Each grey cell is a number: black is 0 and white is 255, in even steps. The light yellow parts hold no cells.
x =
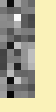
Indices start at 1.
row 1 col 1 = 159
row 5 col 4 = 125
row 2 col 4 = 128
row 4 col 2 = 140
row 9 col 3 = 123
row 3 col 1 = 141
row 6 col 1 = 146
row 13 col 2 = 99
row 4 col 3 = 176
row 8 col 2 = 131
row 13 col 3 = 106
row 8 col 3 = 73
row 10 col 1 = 67
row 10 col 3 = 32
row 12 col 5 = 107
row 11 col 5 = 107
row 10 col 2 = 153
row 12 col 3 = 198

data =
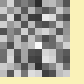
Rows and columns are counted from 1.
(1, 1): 149
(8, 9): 110
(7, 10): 209
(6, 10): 160
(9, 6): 62
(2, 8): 114
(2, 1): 205
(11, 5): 221
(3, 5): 61
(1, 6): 43
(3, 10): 72
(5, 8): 178
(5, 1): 81
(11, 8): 81
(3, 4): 163
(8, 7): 214
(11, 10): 204
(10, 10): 110
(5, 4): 208
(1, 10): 82
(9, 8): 212
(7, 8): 105
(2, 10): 147
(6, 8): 104
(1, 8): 187
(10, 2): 185
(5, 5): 104
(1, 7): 180
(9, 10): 78
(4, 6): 93
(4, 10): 141
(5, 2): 139
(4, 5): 188
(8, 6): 74

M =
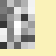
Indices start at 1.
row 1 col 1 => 115
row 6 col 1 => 234
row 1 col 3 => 143
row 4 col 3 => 255
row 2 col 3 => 233
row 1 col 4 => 177
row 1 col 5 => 242
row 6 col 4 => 78
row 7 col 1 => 53

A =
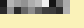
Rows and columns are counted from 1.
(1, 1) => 24
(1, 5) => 173
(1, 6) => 188
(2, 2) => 145
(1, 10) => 170
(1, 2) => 181
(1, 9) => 112

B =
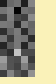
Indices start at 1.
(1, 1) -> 29
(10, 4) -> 128
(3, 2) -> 126
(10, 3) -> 67
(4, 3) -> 39
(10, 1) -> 138
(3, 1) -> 63
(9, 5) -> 58
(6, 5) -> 44
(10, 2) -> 83
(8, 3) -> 195
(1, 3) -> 115
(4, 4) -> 124
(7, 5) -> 112
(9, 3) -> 76
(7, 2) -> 92
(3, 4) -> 63

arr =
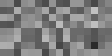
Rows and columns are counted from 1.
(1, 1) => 133
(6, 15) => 102
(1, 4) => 141
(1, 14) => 73
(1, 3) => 74
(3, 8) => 167
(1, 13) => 101
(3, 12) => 169
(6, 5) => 103
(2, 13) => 132
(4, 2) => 82
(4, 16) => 132
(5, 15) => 107
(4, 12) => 113
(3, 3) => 91
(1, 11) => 150
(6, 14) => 85
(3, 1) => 162
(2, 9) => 157
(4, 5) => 145
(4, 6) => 168
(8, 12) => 138
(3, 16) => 148
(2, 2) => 95
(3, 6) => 133
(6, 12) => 116
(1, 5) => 149
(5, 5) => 107
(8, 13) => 150
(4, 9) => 186
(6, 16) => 112
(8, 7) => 72
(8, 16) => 140
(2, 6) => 134
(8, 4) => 156

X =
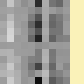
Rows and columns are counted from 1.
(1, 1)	155
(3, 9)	123
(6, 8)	98
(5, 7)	169
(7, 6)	144
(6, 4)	157
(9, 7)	179
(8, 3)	157
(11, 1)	179
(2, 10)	155
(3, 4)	159
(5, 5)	123
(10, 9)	155
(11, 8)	121
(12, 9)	114
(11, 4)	151
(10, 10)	136
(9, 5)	129
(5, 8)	117
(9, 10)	150
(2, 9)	144
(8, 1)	177
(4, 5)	101
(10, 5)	116
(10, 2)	200
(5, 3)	168
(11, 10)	148
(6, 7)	163
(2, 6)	128
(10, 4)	148
